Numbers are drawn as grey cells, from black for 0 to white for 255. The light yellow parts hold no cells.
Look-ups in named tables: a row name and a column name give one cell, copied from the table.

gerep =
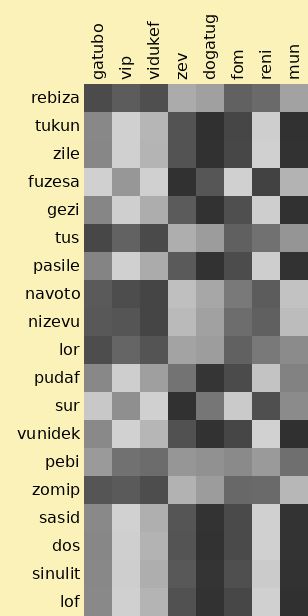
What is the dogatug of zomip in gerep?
156
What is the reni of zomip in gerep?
106
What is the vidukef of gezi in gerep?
173
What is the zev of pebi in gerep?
150
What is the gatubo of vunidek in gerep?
137
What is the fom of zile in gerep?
71
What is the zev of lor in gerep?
163
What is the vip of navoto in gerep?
77
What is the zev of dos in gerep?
84
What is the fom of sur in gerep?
202
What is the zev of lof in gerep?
81
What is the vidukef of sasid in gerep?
175
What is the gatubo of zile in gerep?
135
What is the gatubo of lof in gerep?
137
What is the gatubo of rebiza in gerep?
75
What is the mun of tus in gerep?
149
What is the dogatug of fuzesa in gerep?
86
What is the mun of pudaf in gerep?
130
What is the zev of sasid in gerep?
85
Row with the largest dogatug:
navoto

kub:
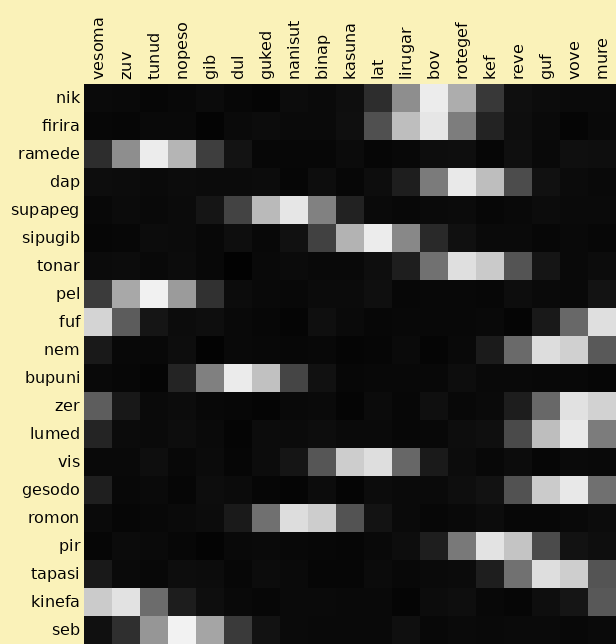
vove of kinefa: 21
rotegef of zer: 8
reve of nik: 15
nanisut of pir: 8
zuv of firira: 6
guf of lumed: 190
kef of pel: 7
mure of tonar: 12
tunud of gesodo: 10
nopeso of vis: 8
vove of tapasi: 206
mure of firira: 9
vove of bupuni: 8
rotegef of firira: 125
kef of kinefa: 8
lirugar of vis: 103
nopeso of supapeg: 11
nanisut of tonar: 11
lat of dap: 13

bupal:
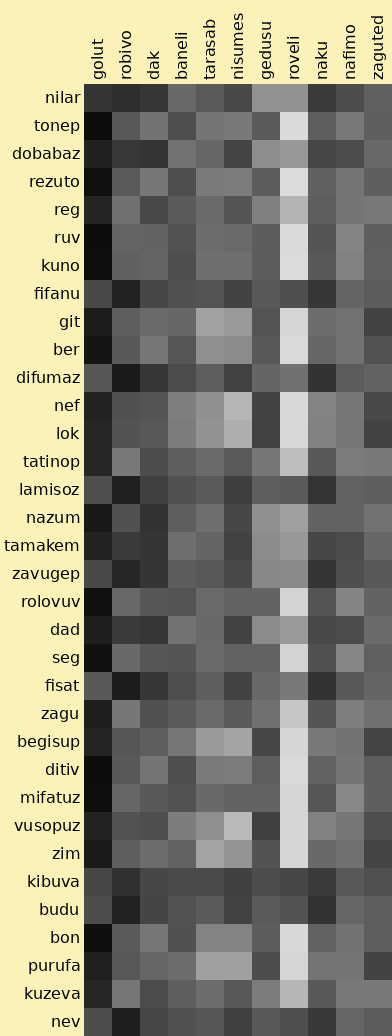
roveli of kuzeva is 182
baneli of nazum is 95
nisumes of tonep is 121
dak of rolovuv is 87
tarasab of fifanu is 84
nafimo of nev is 102
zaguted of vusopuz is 78
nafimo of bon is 114
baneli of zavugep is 93

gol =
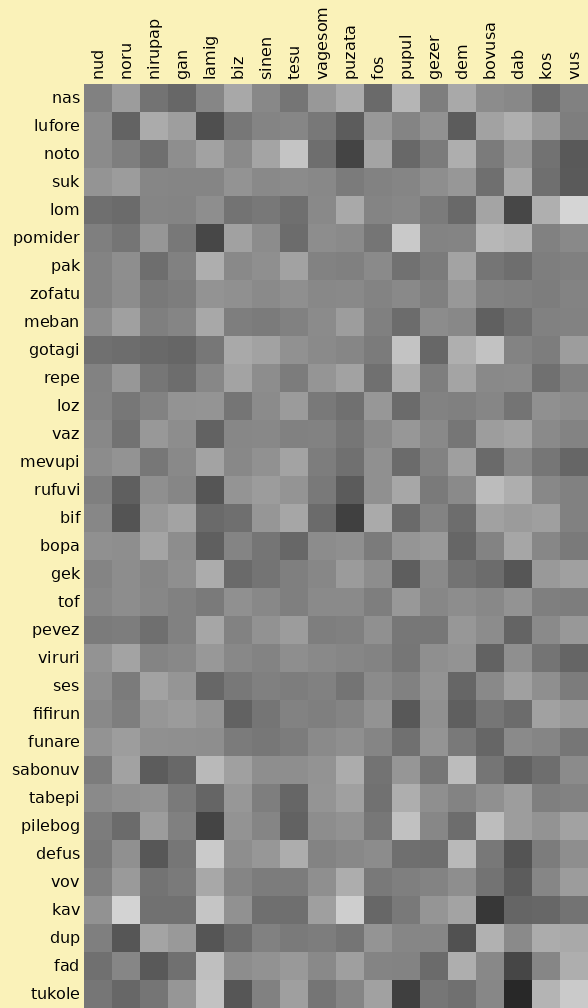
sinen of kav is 111
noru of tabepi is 144
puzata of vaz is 118
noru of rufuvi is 95
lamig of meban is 168
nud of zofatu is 131
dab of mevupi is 136
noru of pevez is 125
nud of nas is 129
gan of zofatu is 125
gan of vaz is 141
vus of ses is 124

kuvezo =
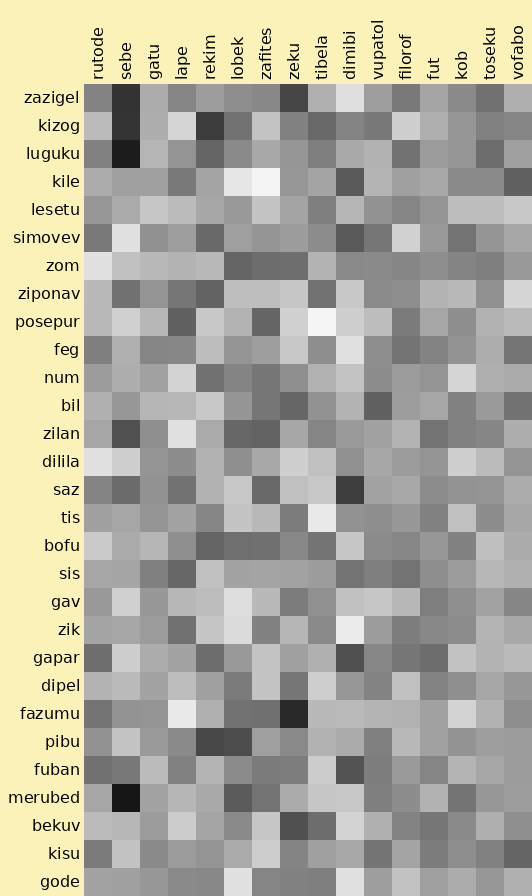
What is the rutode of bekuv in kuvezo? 187
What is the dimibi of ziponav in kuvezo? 200
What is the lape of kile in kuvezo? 121
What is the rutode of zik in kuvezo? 164
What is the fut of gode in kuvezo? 159
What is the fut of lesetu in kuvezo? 148
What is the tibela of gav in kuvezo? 144
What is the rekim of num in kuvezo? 113
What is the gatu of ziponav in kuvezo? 148
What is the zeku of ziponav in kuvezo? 198
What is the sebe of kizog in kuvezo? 52
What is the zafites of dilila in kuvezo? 168
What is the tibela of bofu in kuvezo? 116
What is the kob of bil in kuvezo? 130
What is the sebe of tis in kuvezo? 166
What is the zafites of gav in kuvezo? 185
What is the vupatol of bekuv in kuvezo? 176
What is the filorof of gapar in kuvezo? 119
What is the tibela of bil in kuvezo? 146
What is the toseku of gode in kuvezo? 151
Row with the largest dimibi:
zik

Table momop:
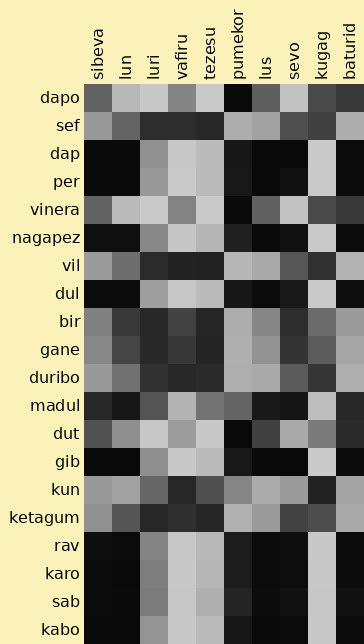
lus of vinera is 97
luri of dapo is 200
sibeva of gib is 10
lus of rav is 11
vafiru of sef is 45
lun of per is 10
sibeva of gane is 135
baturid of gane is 165
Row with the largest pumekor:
vil

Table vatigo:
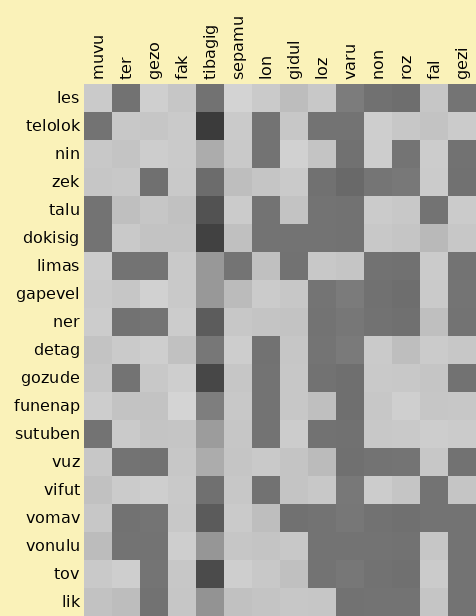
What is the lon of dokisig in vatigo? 115
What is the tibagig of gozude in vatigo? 71
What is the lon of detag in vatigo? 114
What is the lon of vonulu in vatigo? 196
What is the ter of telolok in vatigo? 200
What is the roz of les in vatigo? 110
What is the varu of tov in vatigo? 119
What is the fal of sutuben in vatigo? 205
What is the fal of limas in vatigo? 203

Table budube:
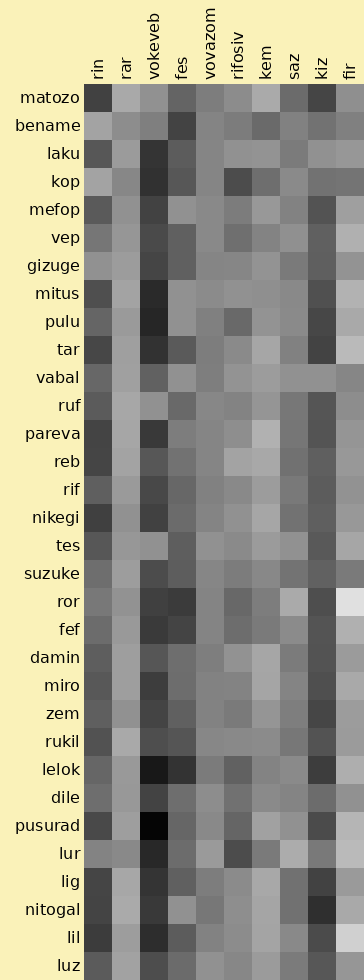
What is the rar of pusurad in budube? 158
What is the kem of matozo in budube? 170
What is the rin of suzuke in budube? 110
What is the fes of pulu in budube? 145
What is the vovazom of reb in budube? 133
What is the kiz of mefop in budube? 83
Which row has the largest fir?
ror

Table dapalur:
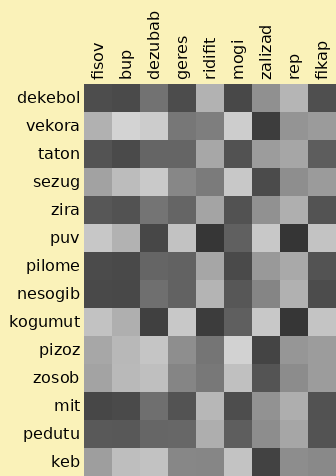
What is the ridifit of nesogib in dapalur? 180
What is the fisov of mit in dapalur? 71
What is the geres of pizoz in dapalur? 142
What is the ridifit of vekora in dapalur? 126
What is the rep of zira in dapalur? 175
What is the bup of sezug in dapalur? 188
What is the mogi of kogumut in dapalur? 95
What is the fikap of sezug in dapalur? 155
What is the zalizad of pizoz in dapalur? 68
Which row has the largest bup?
vekora

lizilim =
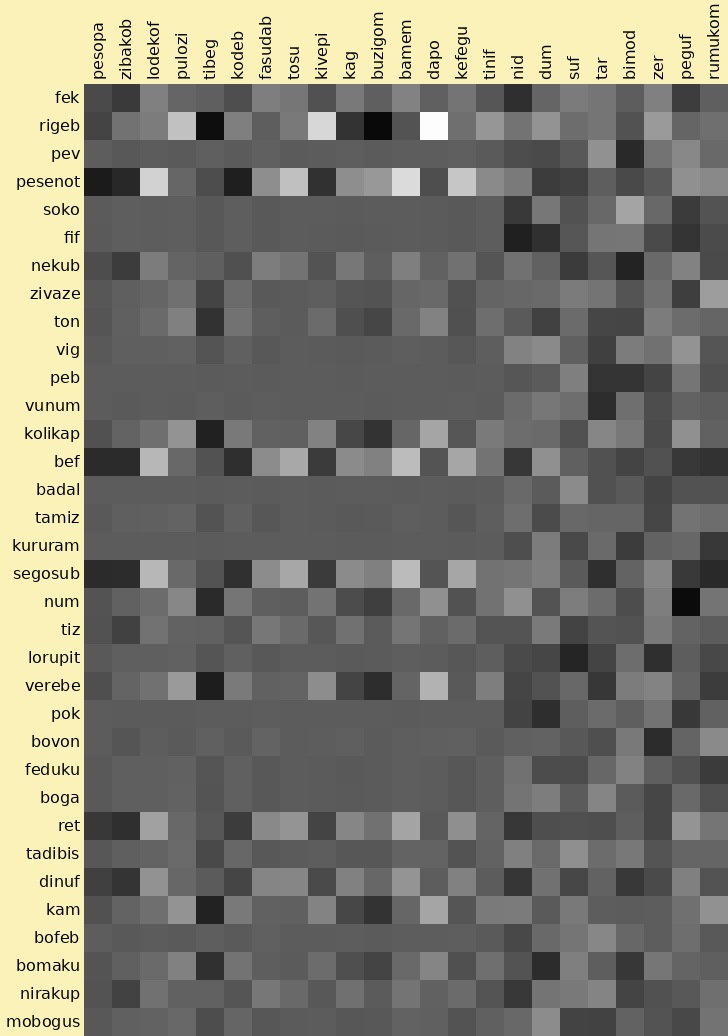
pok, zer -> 115
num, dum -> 83
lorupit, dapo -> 92
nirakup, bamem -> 116
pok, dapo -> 92
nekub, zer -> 105
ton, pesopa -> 85
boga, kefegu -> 87
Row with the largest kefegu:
pesenot

